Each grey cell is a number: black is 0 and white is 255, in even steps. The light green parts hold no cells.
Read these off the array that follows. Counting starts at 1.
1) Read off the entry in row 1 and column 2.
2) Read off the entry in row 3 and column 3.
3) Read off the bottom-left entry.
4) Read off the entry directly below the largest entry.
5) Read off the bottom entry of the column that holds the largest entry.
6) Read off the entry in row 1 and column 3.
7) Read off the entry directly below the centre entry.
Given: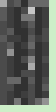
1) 75
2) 49
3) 75
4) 118
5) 75
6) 90
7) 75

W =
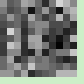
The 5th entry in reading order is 150
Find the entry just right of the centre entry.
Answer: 33
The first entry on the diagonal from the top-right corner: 136
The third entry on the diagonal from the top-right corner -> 181
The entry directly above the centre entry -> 136
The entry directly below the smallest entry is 121
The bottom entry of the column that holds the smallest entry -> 181
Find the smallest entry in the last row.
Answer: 45
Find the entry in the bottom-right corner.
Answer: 181
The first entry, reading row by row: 150
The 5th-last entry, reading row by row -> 91
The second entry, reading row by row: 91
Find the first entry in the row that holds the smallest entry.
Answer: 59
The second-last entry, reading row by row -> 181
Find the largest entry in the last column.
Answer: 196
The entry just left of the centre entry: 165
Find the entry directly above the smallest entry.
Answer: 19
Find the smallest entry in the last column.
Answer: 33
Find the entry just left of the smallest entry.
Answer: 45
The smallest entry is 4
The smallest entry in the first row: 45
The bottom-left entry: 150
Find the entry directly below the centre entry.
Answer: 165

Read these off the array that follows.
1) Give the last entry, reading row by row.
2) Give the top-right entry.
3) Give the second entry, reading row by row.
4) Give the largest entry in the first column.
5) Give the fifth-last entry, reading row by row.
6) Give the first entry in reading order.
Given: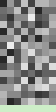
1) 137
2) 152
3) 152
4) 194
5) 167
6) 40

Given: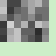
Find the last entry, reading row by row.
139
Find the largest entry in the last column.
166
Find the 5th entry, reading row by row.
166
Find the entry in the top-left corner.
180
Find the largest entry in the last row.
195
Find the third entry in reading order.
69
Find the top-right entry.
125
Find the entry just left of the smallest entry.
97
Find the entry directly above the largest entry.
85
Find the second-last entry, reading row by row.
57
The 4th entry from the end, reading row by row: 112
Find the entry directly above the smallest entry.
195

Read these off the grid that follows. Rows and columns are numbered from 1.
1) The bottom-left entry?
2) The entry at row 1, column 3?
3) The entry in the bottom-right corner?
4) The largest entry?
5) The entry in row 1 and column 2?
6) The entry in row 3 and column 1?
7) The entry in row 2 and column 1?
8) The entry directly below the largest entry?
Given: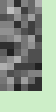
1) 105
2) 47
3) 47
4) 191
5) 145
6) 79
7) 118
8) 92

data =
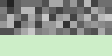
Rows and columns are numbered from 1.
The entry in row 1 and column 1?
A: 80
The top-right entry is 111
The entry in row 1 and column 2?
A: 35
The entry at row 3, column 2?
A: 184
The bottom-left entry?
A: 80
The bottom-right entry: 111
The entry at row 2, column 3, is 96
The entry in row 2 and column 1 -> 126
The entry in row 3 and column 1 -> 111
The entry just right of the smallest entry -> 96

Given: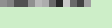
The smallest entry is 40
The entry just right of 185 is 173

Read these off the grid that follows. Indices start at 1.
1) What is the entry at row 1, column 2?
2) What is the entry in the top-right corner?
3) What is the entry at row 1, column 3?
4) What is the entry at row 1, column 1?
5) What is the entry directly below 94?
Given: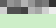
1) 149
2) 50
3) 135
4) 94
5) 207
